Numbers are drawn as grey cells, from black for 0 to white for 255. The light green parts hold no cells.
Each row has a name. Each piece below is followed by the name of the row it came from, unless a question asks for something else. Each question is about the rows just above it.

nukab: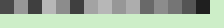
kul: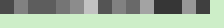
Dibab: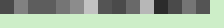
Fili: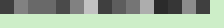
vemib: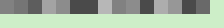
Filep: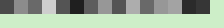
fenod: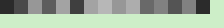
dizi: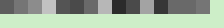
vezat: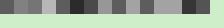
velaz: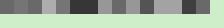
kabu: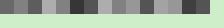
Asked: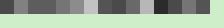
Dibab
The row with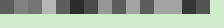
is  vezat
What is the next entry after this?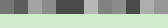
[74]

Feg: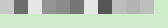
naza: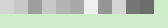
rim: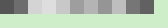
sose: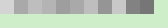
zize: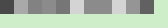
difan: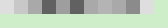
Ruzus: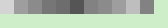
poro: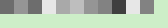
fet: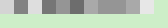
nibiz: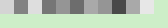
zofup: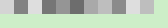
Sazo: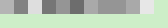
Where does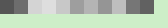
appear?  rim
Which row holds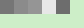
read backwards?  Feg
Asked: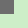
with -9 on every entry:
[100]

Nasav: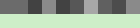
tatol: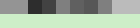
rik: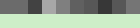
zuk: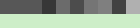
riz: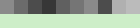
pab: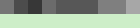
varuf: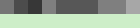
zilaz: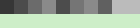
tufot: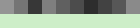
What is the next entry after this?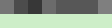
[127]
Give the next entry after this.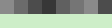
[176]
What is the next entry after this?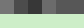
[87]
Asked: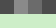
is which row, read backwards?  zilaz
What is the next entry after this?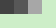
[96]
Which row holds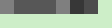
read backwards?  varuf
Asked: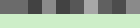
Nasav

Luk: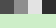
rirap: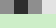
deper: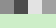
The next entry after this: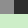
[142]
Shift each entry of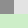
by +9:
[151 236]
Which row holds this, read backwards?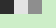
Luk

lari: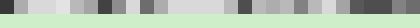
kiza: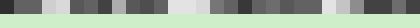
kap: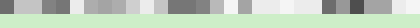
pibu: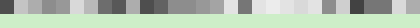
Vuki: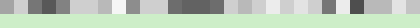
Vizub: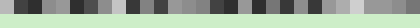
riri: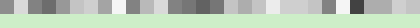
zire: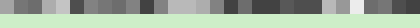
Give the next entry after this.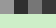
[141]
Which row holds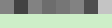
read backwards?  zire
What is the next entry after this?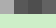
[227]

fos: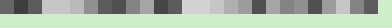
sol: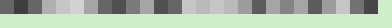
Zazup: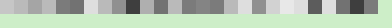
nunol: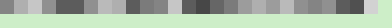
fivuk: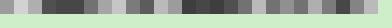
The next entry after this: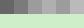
[144]
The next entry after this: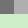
[123]
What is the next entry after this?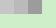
[92]
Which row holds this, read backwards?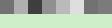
Zazup

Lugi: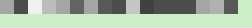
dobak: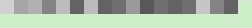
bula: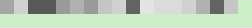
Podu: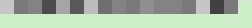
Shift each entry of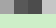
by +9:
[174  97  85 207]
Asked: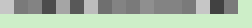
Podu
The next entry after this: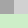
[88]
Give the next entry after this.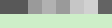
[228]

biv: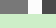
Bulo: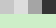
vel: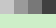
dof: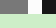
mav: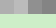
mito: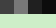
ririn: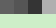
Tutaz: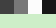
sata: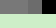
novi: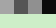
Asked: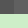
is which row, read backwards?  ririn
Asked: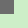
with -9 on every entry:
[99]
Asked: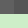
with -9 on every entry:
[87 76]
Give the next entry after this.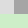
[52]
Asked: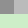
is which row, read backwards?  mav
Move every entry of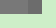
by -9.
[111 111  99]
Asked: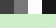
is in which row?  Tutaz

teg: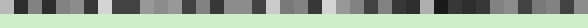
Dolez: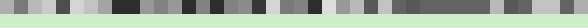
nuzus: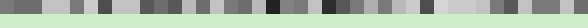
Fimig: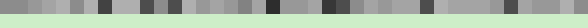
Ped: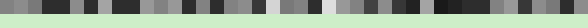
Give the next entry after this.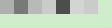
[203]
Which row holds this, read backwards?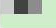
teg
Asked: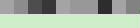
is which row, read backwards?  Fimig
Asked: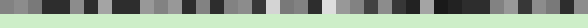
Ped
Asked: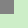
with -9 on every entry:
[121]
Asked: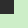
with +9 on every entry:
[54]
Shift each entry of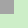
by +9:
[173]

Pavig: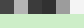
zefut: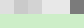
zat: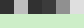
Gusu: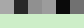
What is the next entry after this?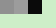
[113]
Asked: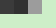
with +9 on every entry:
[ 68  58 165]
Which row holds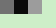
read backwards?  Gusu
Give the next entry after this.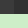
[156]
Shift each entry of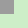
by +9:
[165]
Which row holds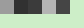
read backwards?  Pavig

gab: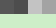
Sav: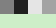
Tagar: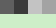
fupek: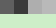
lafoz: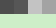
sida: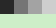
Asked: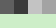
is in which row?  Tagar
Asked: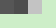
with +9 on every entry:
[ 95  86 204]
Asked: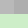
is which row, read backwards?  fupek
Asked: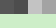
gab
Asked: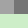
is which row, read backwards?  sida

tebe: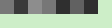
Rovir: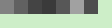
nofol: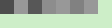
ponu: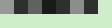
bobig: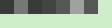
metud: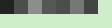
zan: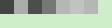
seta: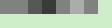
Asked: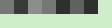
tebe
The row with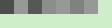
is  nofol
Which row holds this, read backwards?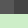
bobig

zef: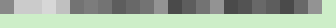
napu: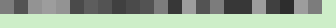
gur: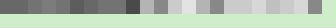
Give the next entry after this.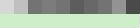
[93]
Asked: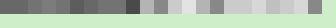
gur
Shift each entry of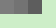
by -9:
[115 106  84]
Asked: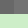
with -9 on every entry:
[ 95 106]
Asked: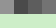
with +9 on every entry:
[156  83 102 124]
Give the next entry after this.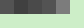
[55]

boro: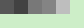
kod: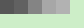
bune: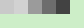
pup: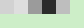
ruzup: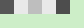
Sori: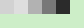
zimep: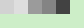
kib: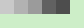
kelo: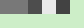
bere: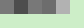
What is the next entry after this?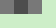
[109]
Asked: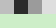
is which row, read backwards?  pup
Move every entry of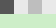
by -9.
[ 77 224 181 224]
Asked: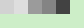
zimep

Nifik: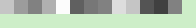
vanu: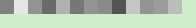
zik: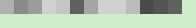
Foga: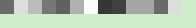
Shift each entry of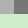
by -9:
[167 110]
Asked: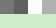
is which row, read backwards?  Nifik
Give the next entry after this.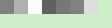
[197]
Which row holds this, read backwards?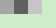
zik

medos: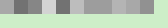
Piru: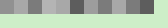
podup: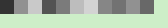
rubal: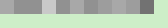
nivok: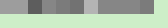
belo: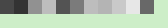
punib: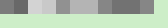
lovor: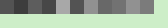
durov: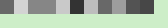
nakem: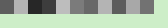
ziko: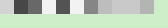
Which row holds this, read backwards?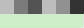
belo
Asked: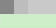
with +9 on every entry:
[143 198 210 210]
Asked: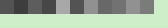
lovor
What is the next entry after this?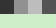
[123]
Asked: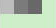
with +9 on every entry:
[198 132 113]

